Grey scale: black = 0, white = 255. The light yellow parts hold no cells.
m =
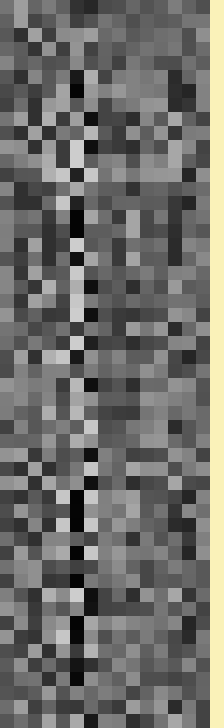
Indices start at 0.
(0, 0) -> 116
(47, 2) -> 62
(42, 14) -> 107
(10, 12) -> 167
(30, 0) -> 65
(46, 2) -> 156
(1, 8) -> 101
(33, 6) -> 197
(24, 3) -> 93
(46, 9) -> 143
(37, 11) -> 91
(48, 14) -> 100
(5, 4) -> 122
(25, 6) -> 145
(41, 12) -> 88
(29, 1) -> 99
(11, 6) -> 93
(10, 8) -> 58
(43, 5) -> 133
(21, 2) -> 161
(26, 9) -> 105
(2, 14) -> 143
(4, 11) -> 78
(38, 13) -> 58
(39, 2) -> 84
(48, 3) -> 48
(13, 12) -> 83
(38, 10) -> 122
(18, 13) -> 102
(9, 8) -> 58
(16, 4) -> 78
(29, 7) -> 68
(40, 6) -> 73
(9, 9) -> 144
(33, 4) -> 81
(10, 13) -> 136
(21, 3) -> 132
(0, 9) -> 102

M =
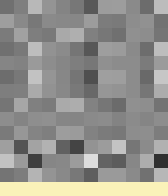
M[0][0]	112
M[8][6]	138
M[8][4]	134
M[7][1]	166
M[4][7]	144
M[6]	[126, 127, 170, 146, 136, 121, 104, 150, 147, 140, 118, 172]
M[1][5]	135
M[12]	[116, 125, 180, 148, 137, 120, 94, 154, 154, 138, 113, 183]
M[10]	[159, 84, 163, 178, 97, 68, 147, 156, 195, 118, 139, 177]
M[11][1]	154
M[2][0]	123
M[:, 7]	[156, 124, 119, 158, 144, 159, 150, 118, 140, 123, 156, 99, 154]
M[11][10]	173
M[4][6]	119
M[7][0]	117
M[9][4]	157
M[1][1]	137
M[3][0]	112
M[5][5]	117
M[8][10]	133
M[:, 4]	[132, 136, 169, 139, 134, 135, 136, 170, 134, 157, 97, 136, 137]
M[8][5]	133
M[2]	[123, 161, 126, 121, 169, 175, 128, 119, 112, 144, 141, 117]
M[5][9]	140
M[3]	[112, 121, 189, 146, 139, 117, 87, 158, 155, 138, 109, 189]
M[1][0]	158
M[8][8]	131
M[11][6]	221

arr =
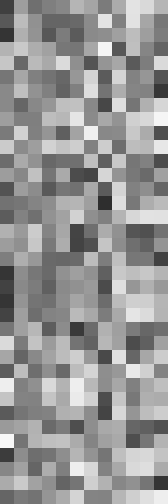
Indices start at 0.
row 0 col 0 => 64
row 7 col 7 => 71
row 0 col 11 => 181
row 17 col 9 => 111
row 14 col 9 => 120
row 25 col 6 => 152
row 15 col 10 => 226
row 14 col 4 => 178
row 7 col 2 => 136
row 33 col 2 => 101
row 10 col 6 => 129
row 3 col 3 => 161
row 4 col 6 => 84
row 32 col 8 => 191
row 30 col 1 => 163
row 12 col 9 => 120
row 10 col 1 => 139
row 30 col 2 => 178
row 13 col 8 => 212
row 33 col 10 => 222
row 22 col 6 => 168
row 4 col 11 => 218
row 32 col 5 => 181
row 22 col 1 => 159
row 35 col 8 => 182
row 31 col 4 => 194
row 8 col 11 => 245
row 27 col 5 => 238
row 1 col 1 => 188
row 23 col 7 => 177
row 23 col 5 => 57
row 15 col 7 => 128
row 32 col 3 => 116
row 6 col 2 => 146
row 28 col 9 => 120
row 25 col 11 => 204
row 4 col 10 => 125
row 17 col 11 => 148
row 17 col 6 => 80

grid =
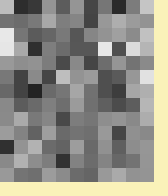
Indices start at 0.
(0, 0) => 189
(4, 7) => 109
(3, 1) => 169
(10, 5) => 157
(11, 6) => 108
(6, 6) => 113
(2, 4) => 121
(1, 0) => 114
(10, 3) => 107
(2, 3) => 102
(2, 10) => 193
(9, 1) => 131
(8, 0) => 138
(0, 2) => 56
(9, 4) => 106
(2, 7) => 147
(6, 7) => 79
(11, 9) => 115
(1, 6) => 68
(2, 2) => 91
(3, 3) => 126
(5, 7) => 79
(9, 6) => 111
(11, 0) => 137
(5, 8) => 90
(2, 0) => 232
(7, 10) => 182
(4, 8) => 149
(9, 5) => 115
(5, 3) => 69
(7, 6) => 112
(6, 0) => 104
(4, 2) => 146

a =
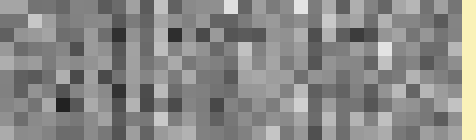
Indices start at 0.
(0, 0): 165
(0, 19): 123
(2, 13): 139
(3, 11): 190
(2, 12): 46
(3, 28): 136
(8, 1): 110
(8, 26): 130
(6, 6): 154
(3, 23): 123
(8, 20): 138
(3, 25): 158
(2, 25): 60
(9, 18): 155
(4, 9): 161
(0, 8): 107
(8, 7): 162
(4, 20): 124
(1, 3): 158
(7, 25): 117
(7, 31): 158
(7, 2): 116
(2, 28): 163
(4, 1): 148
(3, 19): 160
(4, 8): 92
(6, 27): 147
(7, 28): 151
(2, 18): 86
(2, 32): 131
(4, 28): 121
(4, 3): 124
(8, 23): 186
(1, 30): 120
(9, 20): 121
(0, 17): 101
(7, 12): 75
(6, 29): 101

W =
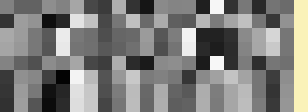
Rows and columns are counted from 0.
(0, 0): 129
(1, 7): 72
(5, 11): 129
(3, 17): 132
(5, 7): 84
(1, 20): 146
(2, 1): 156
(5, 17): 163
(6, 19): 52
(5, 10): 123
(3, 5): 116
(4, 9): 43
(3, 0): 165
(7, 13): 98
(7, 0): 49
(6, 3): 17
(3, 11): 78
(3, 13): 237
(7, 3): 11
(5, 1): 144
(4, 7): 61
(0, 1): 98
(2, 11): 87
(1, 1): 157
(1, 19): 55
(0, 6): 72
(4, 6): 71
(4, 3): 140
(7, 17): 189
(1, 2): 147
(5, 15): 161
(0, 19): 116
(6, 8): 124
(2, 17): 138
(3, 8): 98
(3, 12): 116

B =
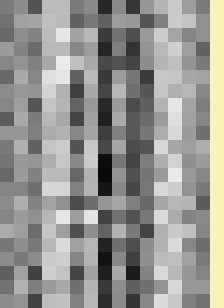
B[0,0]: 124
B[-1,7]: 44
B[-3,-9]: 160
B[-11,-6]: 68
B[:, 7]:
[39, 97, 59, 37, 74, 58, 70, 41, 33, 62, 73, 13, 9, 22, 149, 66, 99, 35, 19, 30, 58, 44]
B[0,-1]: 123
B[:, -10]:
[123, 98, 162, 135, 192, 97, 64, 99, 69, 134, 84, 136, 104, 130, 77, 156, 79, 161, 132, 69, 112, 130]
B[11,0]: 116
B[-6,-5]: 68
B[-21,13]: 195
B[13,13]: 146
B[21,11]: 219
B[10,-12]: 196
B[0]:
[124, 141, 84, 187, 188, 123, 137, 39, 138, 54, 150, 179, 202, 156, 123]
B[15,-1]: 137
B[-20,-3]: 165
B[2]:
[104, 142, 130, 187, 231, 162, 183, 59, 113, 79, 154, 205, 165, 132, 144]
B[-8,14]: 91
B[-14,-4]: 154
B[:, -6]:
[54, 152, 79, 52, 69, 118, 111, 75, 88, 88, 76, 68, 81, 72, 128, 82, 122, 78, 64, 27, 95, 53]
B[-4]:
[140, 122, 139, 202, 207, 132, 179, 19, 135, 64, 143, 188, 191, 162, 123]
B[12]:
[104, 155, 129, 186, 185, 104, 178, 9, 148, 81, 117, 155, 233, 153, 135]
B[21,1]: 147
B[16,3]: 196
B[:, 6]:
[137, 121, 183, 156, 168, 185, 169, 153, 159, 163, 198, 201, 178, 179, 110, 227, 143, 182, 179, 160, 180, 183]
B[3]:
[154, 131, 107, 184, 186, 135, 156, 37, 127, 52, 147, 185, 207, 158, 98]
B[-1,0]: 140
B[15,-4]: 219
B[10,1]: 176
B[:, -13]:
[84, 163, 130, 107, 129, 134, 147, 86, 124, 127, 97, 149, 129, 112, 131, 144, 108, 121, 139, 65, 126, 67]

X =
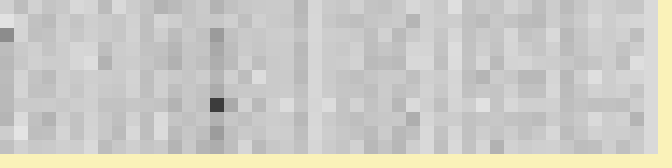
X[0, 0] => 208
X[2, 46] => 217
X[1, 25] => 190
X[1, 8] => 198
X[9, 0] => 205
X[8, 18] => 201
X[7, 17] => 209
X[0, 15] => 179
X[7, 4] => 200
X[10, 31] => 191
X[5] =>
[187, 211, 195, 187, 206, 201, 206, 204, 202, 211, 190, 207, 201, 197, 204, 182, 207, 189, 220, 202, 202, 185, 215, 202, 195, 191, 197, 202, 202, 191, 207, 204, 213, 190, 181, 203, 199, 185, 185, 213, 185, 206, 223, 205, 212, 212, 217]
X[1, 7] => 202
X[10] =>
[192, 208, 200, 202, 207, 205, 217, 188, 199, 207, 197, 201, 180, 200, 180, 173, 190, 214, 186, 199, 203, 193, 214, 203, 197, 209, 184, 195, 183, 206, 217, 191, 217, 194, 213, 178, 209, 204, 207, 208, 199, 189, 191, 206, 191, 202, 217]
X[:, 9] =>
[204, 209, 210, 207, 204, 211, 210, 198, 209, 216, 207]
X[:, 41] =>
[198, 203, 198, 197, 192, 206, 198, 195, 201, 198, 189]
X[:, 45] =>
[198, 213, 190, 204, 222, 212, 196, 205, 180, 200, 202]
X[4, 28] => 186
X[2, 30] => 209
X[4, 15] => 174
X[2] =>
[140, 212, 192, 194, 207, 199, 207, 202, 198, 210, 191, 205, 188, 201, 193, 155, 193, 201, 199, 204, 205, 195, 215, 205, 204, 201, 191, 209, 186, 201, 209, 198, 214, 193, 202, 197, 214, 194, 198, 217, 185, 198, 208, 204, 208, 190, 217]
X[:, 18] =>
[201, 207, 199, 198, 190, 220, 200, 185, 201, 197, 186]
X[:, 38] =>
[189, 186, 198, 197, 205, 185, 193, 207, 188, 200, 207]
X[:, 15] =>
[179, 199, 155, 169, 174, 182, 171, 60, 177, 156, 173]
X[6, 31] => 200
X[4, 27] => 189
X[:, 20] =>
[202, 199, 205, 203, 203, 202, 203, 220, 202, 205, 203]
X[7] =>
[185, 202, 202, 203, 200, 205, 207, 194, 194, 198, 197, 195, 179, 199, 192, 60, 170, 209, 185, 207, 220, 197, 213, 220, 195, 210, 194, 202, 183, 218, 207, 191, 212, 206, 225, 196, 215, 207, 207, 208, 190, 195, 192, 193, 191, 205, 217]
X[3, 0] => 188
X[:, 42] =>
[209, 216, 208, 207, 197, 223, 209, 192, 218, 209, 191]
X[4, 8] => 203
